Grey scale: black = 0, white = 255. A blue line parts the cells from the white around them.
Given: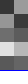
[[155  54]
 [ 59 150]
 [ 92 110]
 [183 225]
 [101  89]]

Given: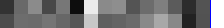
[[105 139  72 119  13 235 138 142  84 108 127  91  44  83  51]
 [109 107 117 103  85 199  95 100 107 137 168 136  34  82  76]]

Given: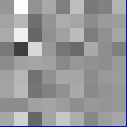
[[253 146 169 127 190 121 129 179 150]
 [183 112 148 172 165 141 155 157 163]
 [239 103 144 161 188 125 145 166 170]
 [ 62 215 152 118 106 169 142 128 120]
 [160 165 161 137 151 145 142 155 140]
 [182 114 145 167 165 140 153 156 162]
 [185 117 130 145 169 138 147 152 163]
 [140 161 164 156 142 152 149 151 141]
 [209 103 164 198 172 136 158 166 167]]

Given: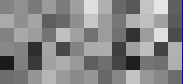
[[144 122 155 123 159 223 176 104  87 196 229  96 131]
 [143 164  94 104 143 198 156 119 177 191 162  90 170]
 [168 156 116 193 161 113 156 113  50 156 224  76 130]
 [131  45 164  72 131 171 172  62 159 190  67 177 136]
 [127  57 160 172 153  94 112  68  31 117 112 175  27]
 [114 150 182 154 138 150 104 134 194 151 135 108 110]]

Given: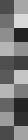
[[167  76]
 [217 112]
 [ 35 142]
 [144 182]
 [ 63  79]
 [197  90]
 [123 182]
 [ 36 100]
 [ 48 156]
 [163  74]]

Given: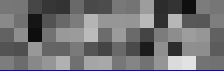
[[118  70  54  51 105  73  76 120 116 157  44  51  15 124 118 119]
 [113  21  83 104 124 180 150 150 149 185  47 183  88  87 126 137]
 [142  14 115 153 155 187 108 155 106  68 124 141 157 150  97  98]
 [ 79 152 101 100 122  84  68 105  74  27 143  44 143 142  92  83]
 [108 136 150 177 112 165 168 119 133 114 149 219 226 115 113 125]]
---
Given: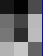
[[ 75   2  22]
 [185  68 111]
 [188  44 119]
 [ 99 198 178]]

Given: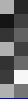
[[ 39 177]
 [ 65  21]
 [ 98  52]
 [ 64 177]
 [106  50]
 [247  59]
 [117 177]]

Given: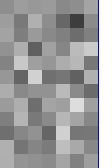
[[164 142 137 155 152 157 142]
 [139  61 103 141 176 121 157]
 [128 109 128 137 154 126 163]
 [203 187 134 161  96 174 146]
 [119 183 173 150 159 200 131]
 [176  97 118 112 209 101 151]
 [107 138 186 146 146 137 173]
 [160 221 159 164 110 174 155]
 [135 164 182 138 121 181 127]
 [119 118 208 101 146 135 111]
 [136 169 190 123 133 117 176]
 [158 129 164 139 144 148 175]]

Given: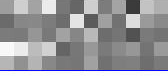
[[175 195  59 164 124 206 102 119 235 163 207 157]
 [137 154 221 114 160  91 228 109 124 136 135 107]
 [115 122  82 117 109 185 134 162 121 150 122 123]
 [154 116 151 138 122 152 119 101 209 188 235 248]
 [122 110 128 126 113 161 118 120 136 180 145 182]]

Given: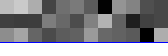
[[ 71  79 131 148   2  91 122 111  68 173 202 189]
 [ 71  65  30  97 179 129  76 104 125  61  60  63]
 [173   0  90  98 104 154  97  92  75 101 165 141]]

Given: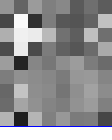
[[ 92 111  90 136 127 155 100 149]
 [193  99  84  87 125  48 250  71]
 [111 191  94 113 185 235 240 175]
 [170 107  86  97 124  74 235  75]
 [107 124 156 142 119 134  36 157]
 [133 153 151 123 135 140 145 125]
 [140 162 143 117 138 142 195 103]
 [128 156 146 125 132 145 165 107]
 [ 70 125 123 152 128 181  30 180]]

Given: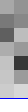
[[147 168]
 [136 121]
 [189  95]
 [153 173]
 [ 55 195]
 [155 198]
 [215 204]]
